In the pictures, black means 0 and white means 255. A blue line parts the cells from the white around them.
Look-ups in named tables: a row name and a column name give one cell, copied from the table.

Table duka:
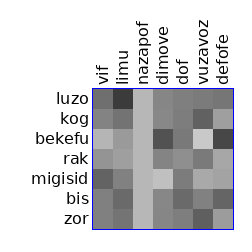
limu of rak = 159
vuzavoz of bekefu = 201
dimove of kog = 136
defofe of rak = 167
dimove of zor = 134
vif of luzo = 111
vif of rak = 148
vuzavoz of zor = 95
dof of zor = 126
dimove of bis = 135
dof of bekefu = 121
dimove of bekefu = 82
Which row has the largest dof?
rak

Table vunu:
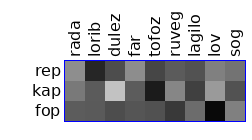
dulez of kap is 194
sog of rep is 115
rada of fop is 92
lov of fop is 9
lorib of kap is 91
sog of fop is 128
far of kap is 92
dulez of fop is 77
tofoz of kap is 27
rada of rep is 142
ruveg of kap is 134
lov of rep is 128
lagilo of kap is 64
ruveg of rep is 91
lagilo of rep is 82
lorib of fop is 90
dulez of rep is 77
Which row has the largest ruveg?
kap

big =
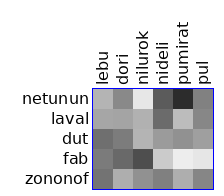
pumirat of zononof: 174
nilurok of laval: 177
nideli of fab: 203
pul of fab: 230
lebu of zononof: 115
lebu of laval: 166

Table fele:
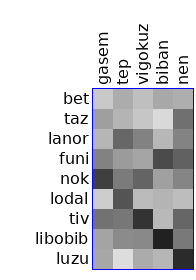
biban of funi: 75
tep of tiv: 119
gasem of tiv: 114
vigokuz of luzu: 171
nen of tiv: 102
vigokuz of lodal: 187
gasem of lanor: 182
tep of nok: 123
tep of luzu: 221
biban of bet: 168
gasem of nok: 63
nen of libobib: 121
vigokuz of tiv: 51
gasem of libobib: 164
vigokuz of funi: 165
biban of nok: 160
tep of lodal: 84

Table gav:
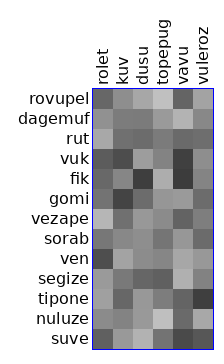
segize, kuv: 121
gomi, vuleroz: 108
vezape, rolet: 182
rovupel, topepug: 192
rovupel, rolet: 103
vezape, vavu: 99
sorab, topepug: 117
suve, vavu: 74
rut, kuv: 112
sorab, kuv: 136
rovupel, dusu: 167
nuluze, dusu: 153
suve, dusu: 178
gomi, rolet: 115
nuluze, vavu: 106
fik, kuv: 134
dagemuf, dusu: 123
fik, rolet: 104
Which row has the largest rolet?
vezape

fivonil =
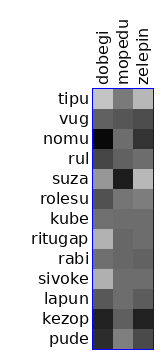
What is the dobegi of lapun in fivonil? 88
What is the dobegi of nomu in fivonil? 9
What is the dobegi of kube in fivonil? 112
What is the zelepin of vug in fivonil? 77
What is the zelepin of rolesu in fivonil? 125
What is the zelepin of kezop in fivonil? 33
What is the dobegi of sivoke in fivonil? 176
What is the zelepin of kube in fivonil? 109
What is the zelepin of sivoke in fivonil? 109
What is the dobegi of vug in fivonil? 97
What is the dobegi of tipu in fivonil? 196
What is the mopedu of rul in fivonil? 97
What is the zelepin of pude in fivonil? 74
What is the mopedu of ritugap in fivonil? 103

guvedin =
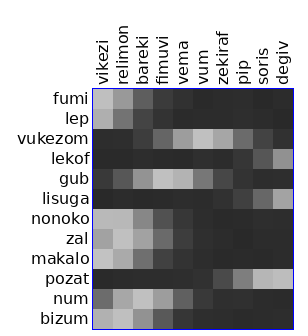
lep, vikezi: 175
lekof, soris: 86
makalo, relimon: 170
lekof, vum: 47
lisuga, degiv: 163
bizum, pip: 43
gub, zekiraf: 71
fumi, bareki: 94
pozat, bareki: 45
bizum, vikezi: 177
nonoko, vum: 45
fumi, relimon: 153
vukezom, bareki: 61
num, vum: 57
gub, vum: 119
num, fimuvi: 157
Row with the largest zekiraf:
vukezom

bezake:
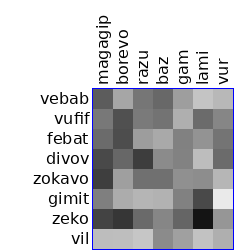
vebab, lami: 196
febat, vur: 116
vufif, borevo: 80
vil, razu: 198
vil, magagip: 189
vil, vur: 175
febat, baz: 169
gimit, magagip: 127

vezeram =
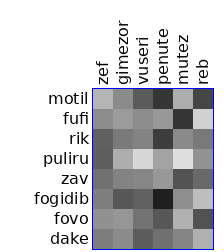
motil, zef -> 181
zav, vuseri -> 134
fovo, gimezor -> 150
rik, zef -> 96
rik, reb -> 121
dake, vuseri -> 93
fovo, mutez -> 177
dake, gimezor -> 139
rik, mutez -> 138
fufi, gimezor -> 155
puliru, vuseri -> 214
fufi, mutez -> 53

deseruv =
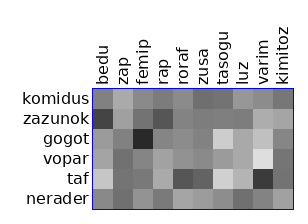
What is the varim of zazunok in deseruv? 173
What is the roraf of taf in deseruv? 86
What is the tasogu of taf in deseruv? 208
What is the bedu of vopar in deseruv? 164
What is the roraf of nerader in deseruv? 165
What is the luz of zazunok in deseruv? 125
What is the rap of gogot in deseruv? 133

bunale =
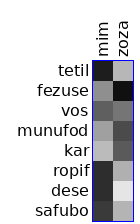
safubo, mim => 58
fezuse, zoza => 16
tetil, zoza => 183
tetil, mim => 29
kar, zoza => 90
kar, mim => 187
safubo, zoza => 180
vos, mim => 95
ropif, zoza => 176
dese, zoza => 229
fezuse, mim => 143
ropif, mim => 45
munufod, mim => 160
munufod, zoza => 75
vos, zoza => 117

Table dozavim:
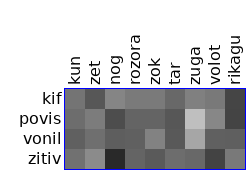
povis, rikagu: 68
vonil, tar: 89
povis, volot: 135
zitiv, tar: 109
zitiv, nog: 41
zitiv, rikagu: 121
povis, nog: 77
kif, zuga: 128
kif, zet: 87
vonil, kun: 96
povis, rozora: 100
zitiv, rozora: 100
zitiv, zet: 139
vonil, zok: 130
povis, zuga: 191
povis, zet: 124

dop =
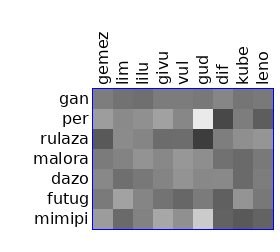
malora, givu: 136
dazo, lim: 111
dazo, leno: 125
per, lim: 138
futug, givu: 115
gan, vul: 124
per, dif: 72
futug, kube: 148
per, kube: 125
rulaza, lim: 139
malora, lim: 131
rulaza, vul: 109
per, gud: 234
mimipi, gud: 203
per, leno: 93
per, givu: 161
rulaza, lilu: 133
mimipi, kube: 89
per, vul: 135
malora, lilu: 147

